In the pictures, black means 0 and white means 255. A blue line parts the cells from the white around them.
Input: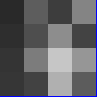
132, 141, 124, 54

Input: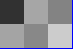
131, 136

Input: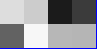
59, 183

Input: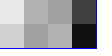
63, 178

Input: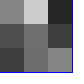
39, 111, 61

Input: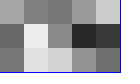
203, 41, 211

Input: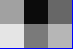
103, 122

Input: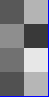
180, 142
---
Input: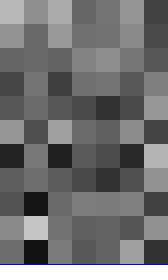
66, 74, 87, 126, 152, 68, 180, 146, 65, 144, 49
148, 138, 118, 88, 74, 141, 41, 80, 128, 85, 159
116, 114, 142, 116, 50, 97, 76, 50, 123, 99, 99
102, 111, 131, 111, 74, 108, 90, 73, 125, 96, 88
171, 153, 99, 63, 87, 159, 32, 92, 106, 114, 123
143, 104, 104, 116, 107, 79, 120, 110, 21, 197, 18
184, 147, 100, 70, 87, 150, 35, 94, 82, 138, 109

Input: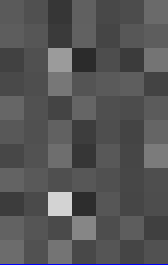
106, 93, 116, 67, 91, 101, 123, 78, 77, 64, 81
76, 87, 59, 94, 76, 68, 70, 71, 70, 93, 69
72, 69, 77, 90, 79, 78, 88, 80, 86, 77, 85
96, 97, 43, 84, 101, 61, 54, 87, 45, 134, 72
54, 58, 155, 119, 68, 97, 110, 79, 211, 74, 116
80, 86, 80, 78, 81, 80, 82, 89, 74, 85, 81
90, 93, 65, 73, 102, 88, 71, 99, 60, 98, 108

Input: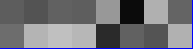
100, 177
176, 84
11, 97
152, 42
94, 183
97, 192
83, 180
93, 109

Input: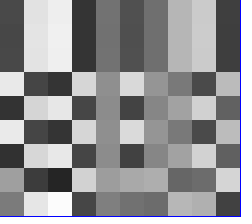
63, 62, 62, 187, 97, 188, 96, 213, 65
203, 204, 203, 74, 209, 74, 210, 108, 176
182, 182, 182, 121, 162, 121, 162, 102, 183
111, 111, 111, 149, 134, 149, 134, 174, 108
80, 79, 80, 217, 67, 218, 65, 169, 113
114, 113, 114, 143, 140, 143, 140, 157, 127
52, 52, 52, 214, 70, 214, 69, 210, 70
238, 240, 239, 52, 231, 52, 232, 37, 252
226, 228, 227, 69, 213, 69, 215, 60, 230
73, 71, 72, 233, 51, 234, 49, 159, 123

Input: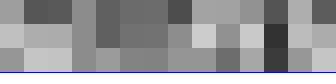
92, 172, 197
174, 188, 151
84, 50, 59
146, 201, 167
162, 145, 109
163, 204, 149
77, 141, 149
108, 114, 130
107, 113, 131
96, 96, 155
140, 140, 140
89, 172, 195
86, 173, 197
158, 192, 150

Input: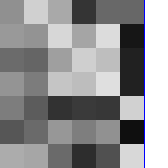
103, 22, 33, 33, 209, 15, 216
104, 220, 190, 223, 55, 145, 80
52, 165, 207, 189, 58, 126, 45
169, 215, 159, 197, 50, 151, 106
208, 147, 101, 124, 92, 106, 166
144, 153, 107, 148, 125, 86, 172
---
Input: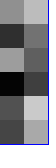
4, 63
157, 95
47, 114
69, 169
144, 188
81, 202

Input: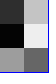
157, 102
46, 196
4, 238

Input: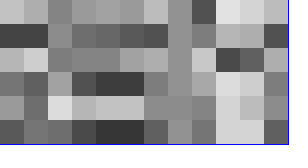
68, 68, 140, 110, 103, 89, 81, 146, 125, 182, 174, 81
117, 96, 162, 81, 61, 61, 125, 146, 168, 220, 206, 125
154, 110, 220, 182, 194, 194, 140, 140, 132, 212, 188, 140
89, 117, 110, 74, 54, 54, 96, 146, 117, 212, 212, 96
194, 174, 132, 154, 162, 154, 188, 146, 81, 226, 212, 188
182, 206, 125, 132, 132, 162, 174, 146, 200, 74, 96, 174

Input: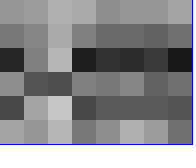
142, 85, 79, 128, 120, 134, 99, 113
38, 128, 182, 30, 51, 45, 59, 24
120, 134, 170, 128, 107, 107, 99, 113
163, 149, 182, 120, 142, 176, 156, 113
149, 156, 176, 170, 142, 149, 149, 163
73, 163, 197, 73, 91, 91, 91, 85

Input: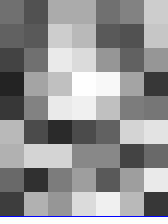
105, 48, 124, 158, 89, 158, 234
185, 75, 42, 75, 97, 212, 227
112, 81, 171, 171, 112, 130, 205
97, 89, 205, 185, 89, 81, 198
67, 112, 234, 219, 150, 97, 150
55, 130, 234, 240, 192, 124, 118
35, 164, 192, 254, 248, 164, 55
61, 177, 150, 219, 240, 185, 55
177, 212, 212, 136, 136, 67, 105

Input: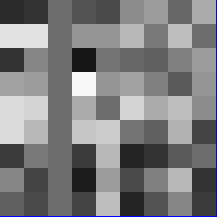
43, 51, 109, 82, 74, 140, 156, 103, 170
134, 67, 109, 28, 156, 74, 128, 184, 51
97, 74, 109, 67, 190, 36, 82, 134, 59
59, 121, 109, 59, 184, 36, 51, 90, 109
51, 134, 109, 22, 115, 103, 97, 128, 156
163, 156, 109, 248, 148, 163, 128, 90, 148
219, 184, 109, 198, 204, 115, 97, 177, 67
219, 212, 109, 170, 109, 212, 170, 190, 140
226, 226, 109, 148, 148, 184, 121, 190, 109

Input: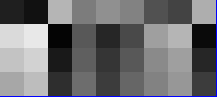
31, 17, 181, 124, 144, 130, 81, 67, 174
167, 189, 46, 109, 60, 102, 130, 151, 60
195, 210, 25, 95, 53, 88, 138, 159, 38
218, 232, 4, 88, 38, 73, 159, 181, 10

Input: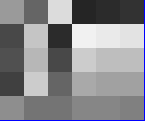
154, 101, 220, 37, 43, 50
142, 116, 116, 134, 134, 128
80, 183, 72, 204, 190, 190
72, 197, 43, 241, 234, 227
64, 204, 101, 169, 161, 161

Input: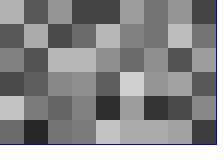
108, 38, 115, 123, 195, 171, 171, 163, 60
130, 82, 183, 183, 143, 108, 143, 82, 157
177, 88, 149, 67, 67, 157, 115, 149, 67
75, 94, 136, 143, 94, 208, 149, 163, 88
195, 123, 100, 130, 46, 157, 52, 75, 136
88, 171, 75, 108, 183, 130, 115, 189, 115
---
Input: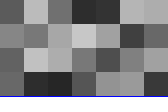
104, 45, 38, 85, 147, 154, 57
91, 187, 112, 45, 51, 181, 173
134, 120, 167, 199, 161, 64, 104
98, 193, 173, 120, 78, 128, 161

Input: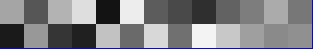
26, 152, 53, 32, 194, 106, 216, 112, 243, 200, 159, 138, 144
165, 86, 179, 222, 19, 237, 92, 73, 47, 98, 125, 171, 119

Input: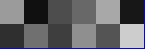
47, 112, 62, 143, 84, 205
155, 16, 77, 104, 168, 23

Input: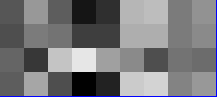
93, 166, 78, 1, 34, 203, 211, 131, 152
86, 152, 93, 21, 47, 182, 189, 123, 146
78, 123, 115, 62, 62, 174, 174, 123, 138
101, 55, 196, 230, 160, 138, 78, 115, 108

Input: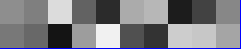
120, 104, 20, 157, 241, 80, 51, 205, 199, 165
142, 127, 220, 98, 43, 171, 183, 28, 66, 135

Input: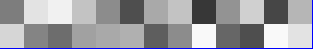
214, 132, 109, 161, 169, 176, 94, 140, 249, 102, 78, 249, 227
125, 227, 241, 195, 140, 78, 169, 195, 55, 147, 208, 70, 182
